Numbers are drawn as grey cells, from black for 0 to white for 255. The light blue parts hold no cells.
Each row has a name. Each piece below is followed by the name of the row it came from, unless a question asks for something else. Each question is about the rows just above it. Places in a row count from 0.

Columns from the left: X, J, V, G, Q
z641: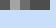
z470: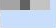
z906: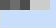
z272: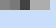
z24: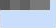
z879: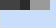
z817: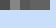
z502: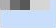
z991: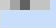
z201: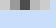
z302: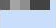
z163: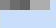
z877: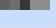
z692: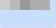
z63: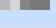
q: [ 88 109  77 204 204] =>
z906
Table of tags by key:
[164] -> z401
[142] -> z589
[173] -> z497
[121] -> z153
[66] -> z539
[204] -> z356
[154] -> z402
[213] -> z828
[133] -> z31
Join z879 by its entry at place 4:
z402
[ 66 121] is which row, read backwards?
z272
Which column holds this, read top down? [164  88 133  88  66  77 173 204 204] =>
X
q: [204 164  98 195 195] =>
z991

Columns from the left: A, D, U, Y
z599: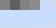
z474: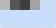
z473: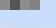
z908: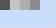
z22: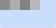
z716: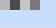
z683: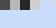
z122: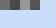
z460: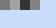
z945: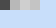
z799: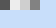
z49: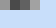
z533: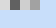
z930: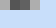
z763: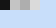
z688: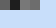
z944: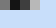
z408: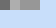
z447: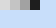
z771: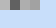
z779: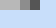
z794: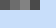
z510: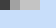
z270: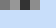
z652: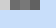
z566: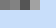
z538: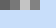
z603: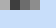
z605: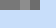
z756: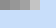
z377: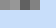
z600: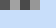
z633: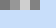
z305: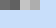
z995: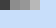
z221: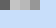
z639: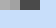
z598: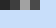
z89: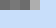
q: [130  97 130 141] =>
z599
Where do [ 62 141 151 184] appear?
z995
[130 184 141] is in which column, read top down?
A

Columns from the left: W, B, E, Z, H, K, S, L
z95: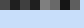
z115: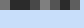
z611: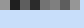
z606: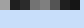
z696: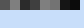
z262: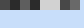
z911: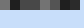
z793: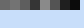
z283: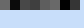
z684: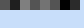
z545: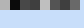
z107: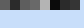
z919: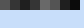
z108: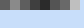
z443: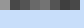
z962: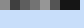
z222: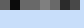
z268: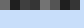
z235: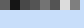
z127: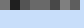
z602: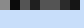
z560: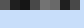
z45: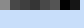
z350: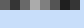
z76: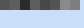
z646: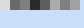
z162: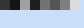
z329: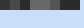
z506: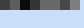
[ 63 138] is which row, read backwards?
z962
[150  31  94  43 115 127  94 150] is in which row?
z611
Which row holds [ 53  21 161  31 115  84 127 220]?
z162
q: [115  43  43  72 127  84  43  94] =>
z115
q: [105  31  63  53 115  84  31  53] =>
z268
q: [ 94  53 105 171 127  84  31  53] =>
z350

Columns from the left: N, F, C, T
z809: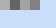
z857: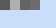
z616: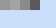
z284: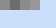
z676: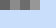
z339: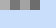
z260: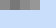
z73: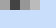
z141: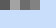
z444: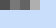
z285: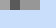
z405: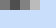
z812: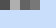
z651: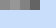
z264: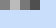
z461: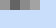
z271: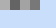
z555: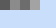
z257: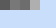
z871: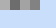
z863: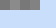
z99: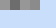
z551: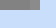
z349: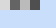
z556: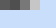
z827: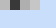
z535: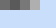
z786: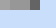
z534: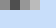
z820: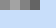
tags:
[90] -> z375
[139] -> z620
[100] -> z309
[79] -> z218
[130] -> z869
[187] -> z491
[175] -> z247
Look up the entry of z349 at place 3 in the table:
z218
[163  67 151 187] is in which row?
z73
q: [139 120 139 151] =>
z260
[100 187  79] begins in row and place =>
z349, 1
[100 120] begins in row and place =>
z812, 2
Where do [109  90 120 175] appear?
z535

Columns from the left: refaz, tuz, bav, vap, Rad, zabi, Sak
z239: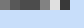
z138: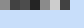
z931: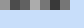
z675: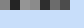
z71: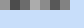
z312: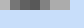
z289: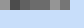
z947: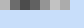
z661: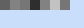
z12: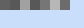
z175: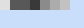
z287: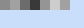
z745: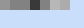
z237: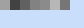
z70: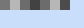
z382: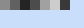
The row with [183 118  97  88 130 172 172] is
z312
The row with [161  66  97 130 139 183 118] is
z237
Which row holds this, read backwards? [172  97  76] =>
z931
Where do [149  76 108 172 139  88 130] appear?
z71
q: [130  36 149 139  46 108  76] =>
z675
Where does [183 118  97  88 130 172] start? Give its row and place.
z312, 0
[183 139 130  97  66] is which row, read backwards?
z237

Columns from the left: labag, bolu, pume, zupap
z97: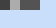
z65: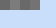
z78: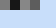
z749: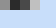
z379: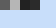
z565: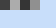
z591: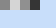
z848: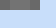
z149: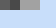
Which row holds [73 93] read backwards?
z149
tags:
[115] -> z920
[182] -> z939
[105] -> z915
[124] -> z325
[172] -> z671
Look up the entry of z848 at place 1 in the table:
z920
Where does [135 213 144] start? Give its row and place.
z591, 0
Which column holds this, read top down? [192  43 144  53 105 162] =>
zupap

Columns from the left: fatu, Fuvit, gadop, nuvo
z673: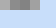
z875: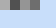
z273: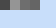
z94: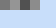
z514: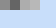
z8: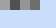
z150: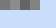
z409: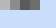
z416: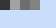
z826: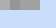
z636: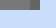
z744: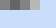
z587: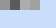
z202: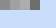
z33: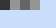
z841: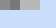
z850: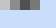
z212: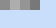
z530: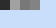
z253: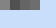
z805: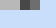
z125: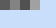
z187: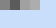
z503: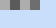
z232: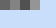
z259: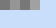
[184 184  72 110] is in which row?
z805
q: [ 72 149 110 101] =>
z273
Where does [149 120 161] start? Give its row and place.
z259, 1
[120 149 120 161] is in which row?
z259
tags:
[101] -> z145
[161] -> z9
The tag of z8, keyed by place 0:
z9

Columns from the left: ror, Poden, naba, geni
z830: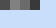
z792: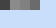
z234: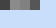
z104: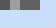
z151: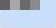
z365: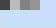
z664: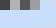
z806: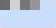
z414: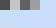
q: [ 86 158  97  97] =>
z104
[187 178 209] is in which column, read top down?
Poden
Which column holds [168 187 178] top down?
Poden
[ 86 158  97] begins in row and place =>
z104, 0

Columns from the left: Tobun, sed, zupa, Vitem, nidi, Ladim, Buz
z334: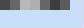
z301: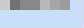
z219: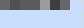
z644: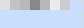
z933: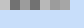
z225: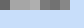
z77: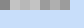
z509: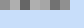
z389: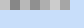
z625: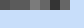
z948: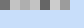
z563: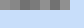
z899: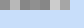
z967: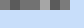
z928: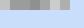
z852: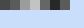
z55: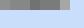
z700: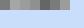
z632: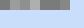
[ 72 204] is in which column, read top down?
Tobun
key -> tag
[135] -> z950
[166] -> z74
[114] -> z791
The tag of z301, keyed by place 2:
z950
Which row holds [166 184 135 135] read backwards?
z301
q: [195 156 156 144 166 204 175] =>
z928

